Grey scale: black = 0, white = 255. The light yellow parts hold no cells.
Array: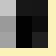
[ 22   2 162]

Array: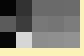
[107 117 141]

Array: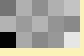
[195 148 137]

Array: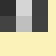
[ 64 191]

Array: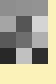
[147  85  89]

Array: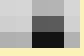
[214  91  19]
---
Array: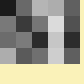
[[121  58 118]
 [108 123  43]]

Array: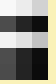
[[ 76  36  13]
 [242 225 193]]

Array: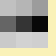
[[101  52   8]
 [202 210 207]]

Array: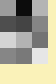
[[ 78  68 133]
 [212 179 115]]

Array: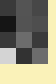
[[ 21  83  78]
 [ 57 108  58]]

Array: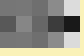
[[ 88 134 103]
 [118 119 111]]

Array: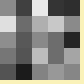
[[223 108 175]
 [142  88 137]]

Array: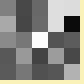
[[169  70 106]
 [138 119 252]]
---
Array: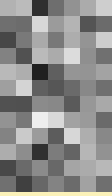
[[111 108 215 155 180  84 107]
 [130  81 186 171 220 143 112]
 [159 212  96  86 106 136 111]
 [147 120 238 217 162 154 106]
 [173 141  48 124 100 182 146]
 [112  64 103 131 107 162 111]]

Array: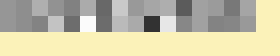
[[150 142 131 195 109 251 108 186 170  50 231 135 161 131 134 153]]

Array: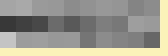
[[ 56  64  72 107  89 108 126 120 158 154]]

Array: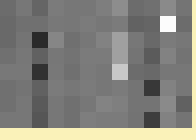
[[105 112 112 120 119 123 119 123  98 101 252 108]
 [112 119  97 119 115 123 123 160 116  91 130 115]
 [112 116  97 123 119 123 119 123 116  56 130 119]
 [119 119  86 119 112 126 123 123 115  61 130 116]]

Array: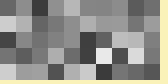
[[205 178 101 120 142 175 153 154 117 156]
 [116  93 121 174 108  64 233  78 218 120]]

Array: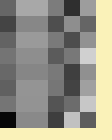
[[ 68 135 135  78 142 101]
 [116 142 142  91 120 208]
 [ 96 148 148 118  67 160]
 [  7 137 137  62 193  93]]

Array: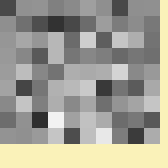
[[143 112  78  50  72 108 157 124 140 120]
 [153 135  89 183 118 135 126 105 118 111]
 [163  69 118 177 185 201  57 116  91 169]
 [109 145  47 242 161 193 171 108 120  88]]

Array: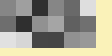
[[110  47 145 165  96 112]]

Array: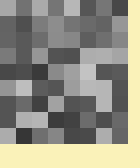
[[ 99  79 124 141 116 106  99 150]
 [122  89 150  83  80 173 175 165]
 [149 190  92  85 157 184 182  83]
 [ 84 176 181  60  66 108  78 105]]
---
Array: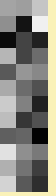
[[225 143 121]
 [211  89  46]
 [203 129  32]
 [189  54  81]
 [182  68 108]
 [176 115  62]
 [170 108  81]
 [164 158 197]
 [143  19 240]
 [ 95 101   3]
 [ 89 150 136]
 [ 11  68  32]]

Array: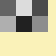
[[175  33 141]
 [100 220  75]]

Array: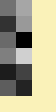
[[127 208]
 [114 166]
 [106   2]
 [ 93  35]
 [ 50 153]
 [ 28  66]]

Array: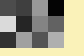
[[218  37 132  98]
 [ 76  63 152   4]
 [ 49 160  84 175]]

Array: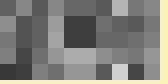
[[142  83  97 156  62  62 111  97  89 119]
 [127  70 111 150 172 172 142 127 119 150]
 [119  83  97 164  62  62 103 103 111 127]
 [ 97 135  89 135 103 103  89 180 119 135]
 [ 56  62 127 111 150 150  89 208  70 142]]

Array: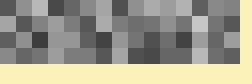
[[165  87 130 157 124  87 171 124 110 116 144 116 198 116  87]
 [137 102 116 157 124 124  87 165  80  73 102 102 184 110  95]
 [ 95 144  61 150 150  95  67 150 116  80 110  67 157 102 157]
 [ 87 144 184  73 102 137 165  80 144 171 157 178  95 137 130]]

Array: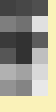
[[177 162 217]
 [147 132 232]
 [126 113 224]
 [ 86  50 191]
 [ 65  71  79]
 [ 58  50  92]]

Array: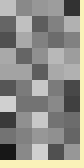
[[208 115 115 137  64]
 [192 137 151 157  50]
 [169 101 144 184 157]
 [163 163  93 169 177]
 [115 129 151 144 101]
 [101 192  93 129 177]
 [ 86 123 200 123  72]
 [ 80 169 129 108 129]
 [ 58 144 200 115 108]
 [ 23 137 208  80 151]]
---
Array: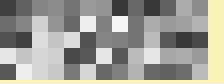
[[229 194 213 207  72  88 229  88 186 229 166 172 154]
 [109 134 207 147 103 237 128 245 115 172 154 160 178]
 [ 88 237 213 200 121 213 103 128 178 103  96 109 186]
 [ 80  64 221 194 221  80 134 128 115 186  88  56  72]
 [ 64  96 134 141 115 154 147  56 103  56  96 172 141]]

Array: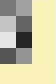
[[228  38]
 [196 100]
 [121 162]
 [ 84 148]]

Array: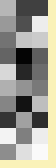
[[243 127 237]
 [216  38 108]
 [182  64  64]
 [176 147 121]
 [153  79 237]
 [141 223 250]
 [133  18 190]
 [115 196 203]
 [100   4  94]
 [ 52 161  44]]

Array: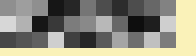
[[215 178  22  57 124 137 184 103  14  30 207]
 [143 158 143  22  38 117  77  44  77 103 130]
 [ 71  84  96 207  64  38  90 165 110 192 124]]

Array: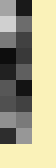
[[208 108]
 [164  25]
 [144 122]
 [122  65]
 [ 87  19]
 [ 80  65]
 [ 45 151]
 [ 33  95]
 [ 13  57]]

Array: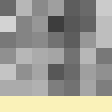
[[211 132 151  61  87  99 190]
 [196 144 165  87 106 159 144]
 [171 171 177 126 114 165 126]
 [144 183 171 165 114 183 120]
 [120 132 138 114  93 151 190]
 [106 183 138 159  93 106 203]]

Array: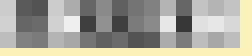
[[209 102 108 209 239  63 145  63 122 138 231  55 224 231 216]
 [203  89  83 203 172 102 138  96 115 130 180 102 196 180 196]
 [188 130 122 180 166 115  96 108  83  89 172 122 188 166 188]]
